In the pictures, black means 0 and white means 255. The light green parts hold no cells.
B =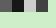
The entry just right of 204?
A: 65
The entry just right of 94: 23

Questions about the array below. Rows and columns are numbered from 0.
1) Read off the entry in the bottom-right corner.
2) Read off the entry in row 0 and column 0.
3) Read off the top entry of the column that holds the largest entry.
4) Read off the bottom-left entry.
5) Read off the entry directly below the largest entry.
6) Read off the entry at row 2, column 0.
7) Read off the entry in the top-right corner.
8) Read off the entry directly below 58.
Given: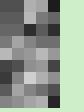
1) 37
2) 80
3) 175
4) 132
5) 132
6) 102
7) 28
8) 91

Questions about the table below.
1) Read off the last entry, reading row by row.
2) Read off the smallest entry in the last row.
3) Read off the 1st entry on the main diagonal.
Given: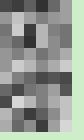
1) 214
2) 61
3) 73

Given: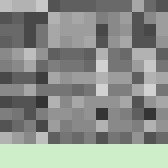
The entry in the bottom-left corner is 178
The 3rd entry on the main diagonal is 72
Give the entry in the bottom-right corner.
105
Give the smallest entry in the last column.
83
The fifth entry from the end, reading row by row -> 117
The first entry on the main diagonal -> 190
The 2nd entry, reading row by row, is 178
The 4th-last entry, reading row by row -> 105
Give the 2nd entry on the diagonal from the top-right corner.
137
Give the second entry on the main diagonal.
95

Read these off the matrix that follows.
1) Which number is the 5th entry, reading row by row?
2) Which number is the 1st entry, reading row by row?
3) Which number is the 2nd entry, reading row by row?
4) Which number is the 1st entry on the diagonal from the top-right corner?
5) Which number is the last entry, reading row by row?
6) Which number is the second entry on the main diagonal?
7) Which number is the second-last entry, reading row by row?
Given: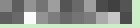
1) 158
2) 137
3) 94
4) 84
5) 75
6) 105
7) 199

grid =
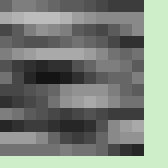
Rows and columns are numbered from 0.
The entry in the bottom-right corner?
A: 38
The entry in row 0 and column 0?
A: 102
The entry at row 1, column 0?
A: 169
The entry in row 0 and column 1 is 126
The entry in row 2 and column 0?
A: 71
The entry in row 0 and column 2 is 126
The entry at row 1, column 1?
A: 178
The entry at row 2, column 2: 126
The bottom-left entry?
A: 114
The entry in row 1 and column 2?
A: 188
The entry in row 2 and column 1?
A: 91
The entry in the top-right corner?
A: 60

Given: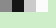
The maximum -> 251
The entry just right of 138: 21
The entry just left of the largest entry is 202

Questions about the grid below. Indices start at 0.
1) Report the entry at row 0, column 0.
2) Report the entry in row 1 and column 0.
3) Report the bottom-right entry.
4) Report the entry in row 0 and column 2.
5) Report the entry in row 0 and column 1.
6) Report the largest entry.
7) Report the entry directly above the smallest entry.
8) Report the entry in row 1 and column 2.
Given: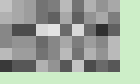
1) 195
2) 177
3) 87
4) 157
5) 168
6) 227
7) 168
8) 157

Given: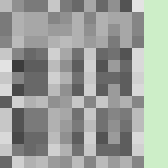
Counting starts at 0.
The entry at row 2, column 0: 122
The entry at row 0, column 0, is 187
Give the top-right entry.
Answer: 227
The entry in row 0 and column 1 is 144
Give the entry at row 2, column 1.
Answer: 177
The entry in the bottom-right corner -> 133
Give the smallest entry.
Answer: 60
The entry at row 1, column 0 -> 122
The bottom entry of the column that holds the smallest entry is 208
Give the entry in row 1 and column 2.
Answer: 167
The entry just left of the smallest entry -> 227
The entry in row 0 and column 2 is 122
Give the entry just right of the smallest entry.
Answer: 93
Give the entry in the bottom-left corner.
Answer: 104
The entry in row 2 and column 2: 167

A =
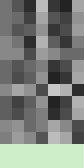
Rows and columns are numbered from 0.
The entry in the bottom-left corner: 126
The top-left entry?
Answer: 116
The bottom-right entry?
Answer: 65
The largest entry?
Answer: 199
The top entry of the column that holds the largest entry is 54
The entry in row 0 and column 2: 45
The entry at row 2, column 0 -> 116
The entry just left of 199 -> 76
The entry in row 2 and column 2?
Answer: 95
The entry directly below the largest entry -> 35
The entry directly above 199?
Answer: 35
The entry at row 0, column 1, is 85
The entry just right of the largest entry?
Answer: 178
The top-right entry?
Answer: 166
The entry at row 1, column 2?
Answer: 65

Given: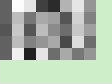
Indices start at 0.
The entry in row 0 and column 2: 229
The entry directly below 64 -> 169
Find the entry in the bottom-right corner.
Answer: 149
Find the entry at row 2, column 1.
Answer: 199
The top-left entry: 97
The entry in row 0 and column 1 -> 252
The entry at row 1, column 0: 97
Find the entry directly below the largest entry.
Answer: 188
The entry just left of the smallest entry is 240
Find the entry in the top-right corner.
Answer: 149
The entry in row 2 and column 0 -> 85
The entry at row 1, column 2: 118

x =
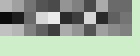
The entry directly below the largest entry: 62
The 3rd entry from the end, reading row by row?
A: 160
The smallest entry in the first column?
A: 11
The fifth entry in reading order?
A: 74
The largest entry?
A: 234
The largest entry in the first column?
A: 193
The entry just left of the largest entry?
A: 214
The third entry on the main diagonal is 128
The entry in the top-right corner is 106
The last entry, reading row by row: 128
